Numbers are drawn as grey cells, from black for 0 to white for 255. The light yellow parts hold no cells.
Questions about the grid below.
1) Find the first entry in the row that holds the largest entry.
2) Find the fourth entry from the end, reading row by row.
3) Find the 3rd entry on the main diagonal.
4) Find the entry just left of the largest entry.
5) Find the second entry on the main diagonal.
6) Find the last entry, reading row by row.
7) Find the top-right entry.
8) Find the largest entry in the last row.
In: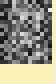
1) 35
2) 63
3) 105
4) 50
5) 35
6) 90
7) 90
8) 187

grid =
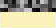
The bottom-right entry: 3
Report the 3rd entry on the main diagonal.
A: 116
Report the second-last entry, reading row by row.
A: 47
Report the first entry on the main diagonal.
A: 143
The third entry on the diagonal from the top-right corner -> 116
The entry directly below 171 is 143
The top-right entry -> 101
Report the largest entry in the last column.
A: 116

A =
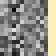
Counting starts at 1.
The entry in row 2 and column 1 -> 148
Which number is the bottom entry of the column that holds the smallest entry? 25
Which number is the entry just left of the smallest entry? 133
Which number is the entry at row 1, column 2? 179
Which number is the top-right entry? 94
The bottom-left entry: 39
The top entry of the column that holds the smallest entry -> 195
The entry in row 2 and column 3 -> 67
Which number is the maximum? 224
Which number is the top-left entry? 195
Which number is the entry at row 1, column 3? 119
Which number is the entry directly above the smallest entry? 67
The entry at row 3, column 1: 163
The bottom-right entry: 133
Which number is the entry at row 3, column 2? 195
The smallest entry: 9
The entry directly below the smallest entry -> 106
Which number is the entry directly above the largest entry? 39

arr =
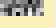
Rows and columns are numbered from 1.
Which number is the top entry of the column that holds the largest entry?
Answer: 15
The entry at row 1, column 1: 145
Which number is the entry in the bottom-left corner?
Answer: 200
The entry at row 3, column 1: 129
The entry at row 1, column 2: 145
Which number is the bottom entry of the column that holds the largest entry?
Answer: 244
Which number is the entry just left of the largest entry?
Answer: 85
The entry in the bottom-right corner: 113
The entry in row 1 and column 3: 160
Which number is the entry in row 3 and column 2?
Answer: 70
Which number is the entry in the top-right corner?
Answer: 160

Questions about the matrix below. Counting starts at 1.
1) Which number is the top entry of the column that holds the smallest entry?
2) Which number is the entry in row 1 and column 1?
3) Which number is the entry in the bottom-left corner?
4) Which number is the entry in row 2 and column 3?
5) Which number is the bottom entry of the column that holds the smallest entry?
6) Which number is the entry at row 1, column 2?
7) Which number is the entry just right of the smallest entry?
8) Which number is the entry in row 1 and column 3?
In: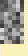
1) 192
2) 76
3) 63
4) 119
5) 63
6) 90
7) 192
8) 148

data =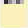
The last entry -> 182
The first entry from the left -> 229
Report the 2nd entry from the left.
47

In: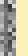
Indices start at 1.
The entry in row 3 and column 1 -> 138
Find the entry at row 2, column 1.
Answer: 138
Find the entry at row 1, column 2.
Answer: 97
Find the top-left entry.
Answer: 218
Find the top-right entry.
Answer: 151
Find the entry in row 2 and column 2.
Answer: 97
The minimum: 53
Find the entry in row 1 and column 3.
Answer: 205
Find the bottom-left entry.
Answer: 205

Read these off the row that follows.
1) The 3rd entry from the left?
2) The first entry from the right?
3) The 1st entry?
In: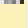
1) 169
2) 51
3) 232

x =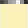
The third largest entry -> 157
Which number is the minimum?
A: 42

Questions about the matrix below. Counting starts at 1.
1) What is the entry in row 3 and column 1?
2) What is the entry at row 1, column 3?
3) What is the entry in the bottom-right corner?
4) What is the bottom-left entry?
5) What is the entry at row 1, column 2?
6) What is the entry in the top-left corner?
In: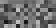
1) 151
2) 112
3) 151
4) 86
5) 139
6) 151

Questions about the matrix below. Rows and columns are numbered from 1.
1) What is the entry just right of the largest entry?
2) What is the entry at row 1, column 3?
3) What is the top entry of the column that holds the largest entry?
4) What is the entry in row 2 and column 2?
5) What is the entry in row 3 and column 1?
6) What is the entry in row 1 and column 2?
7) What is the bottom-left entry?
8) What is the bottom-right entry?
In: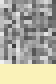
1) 213
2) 188
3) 229
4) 213
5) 173
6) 160
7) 241
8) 86

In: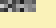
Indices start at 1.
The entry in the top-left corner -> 79
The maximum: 205
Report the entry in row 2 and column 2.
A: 148
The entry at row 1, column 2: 91
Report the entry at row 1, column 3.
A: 163
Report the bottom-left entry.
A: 79
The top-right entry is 91
